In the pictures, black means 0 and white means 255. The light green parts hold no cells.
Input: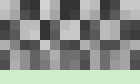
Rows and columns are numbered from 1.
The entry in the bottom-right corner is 79
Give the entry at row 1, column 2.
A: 175
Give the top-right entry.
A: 199
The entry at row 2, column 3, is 79
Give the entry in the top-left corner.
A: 199
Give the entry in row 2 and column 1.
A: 187
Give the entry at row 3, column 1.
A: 61
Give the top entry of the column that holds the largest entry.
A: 210
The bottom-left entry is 79
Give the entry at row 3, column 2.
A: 99
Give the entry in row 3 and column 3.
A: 187
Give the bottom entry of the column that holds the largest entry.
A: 122

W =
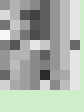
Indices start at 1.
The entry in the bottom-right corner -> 229
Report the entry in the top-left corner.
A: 149
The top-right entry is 229
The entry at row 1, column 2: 179
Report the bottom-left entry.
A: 208
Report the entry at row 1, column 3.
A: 159
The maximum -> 247
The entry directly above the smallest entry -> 126
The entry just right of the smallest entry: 159
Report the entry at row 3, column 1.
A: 116
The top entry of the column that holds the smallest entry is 95
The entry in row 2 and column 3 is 86
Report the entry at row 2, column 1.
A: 218
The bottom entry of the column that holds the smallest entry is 218
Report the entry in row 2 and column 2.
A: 179

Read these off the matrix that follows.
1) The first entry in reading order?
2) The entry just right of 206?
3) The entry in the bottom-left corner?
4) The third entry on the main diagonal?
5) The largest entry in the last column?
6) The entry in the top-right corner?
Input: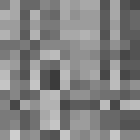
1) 122
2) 134
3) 145
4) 104
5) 187
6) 71

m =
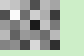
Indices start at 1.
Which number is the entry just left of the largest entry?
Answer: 79
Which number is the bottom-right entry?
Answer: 47
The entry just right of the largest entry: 109
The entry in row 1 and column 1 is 207
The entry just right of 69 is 216
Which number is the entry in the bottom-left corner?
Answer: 131
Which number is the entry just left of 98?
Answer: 185
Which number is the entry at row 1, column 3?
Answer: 165
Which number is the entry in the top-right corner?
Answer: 165

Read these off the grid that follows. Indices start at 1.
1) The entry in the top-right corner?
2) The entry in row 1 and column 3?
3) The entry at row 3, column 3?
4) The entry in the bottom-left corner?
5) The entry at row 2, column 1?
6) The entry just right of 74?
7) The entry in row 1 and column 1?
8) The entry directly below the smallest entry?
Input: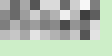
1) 126
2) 168
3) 138
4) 187
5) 138
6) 148
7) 187
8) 116

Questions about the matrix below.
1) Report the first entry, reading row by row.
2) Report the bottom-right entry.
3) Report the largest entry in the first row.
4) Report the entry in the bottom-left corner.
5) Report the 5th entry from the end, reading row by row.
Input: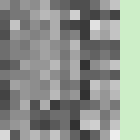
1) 150
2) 237
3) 195
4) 216
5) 98

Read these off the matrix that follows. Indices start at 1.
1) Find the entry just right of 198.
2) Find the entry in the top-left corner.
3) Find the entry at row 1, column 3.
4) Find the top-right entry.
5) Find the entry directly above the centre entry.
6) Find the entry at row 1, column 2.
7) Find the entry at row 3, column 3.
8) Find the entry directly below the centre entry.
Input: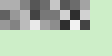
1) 86
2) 175
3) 131
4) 163
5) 108
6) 175
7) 187
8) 163
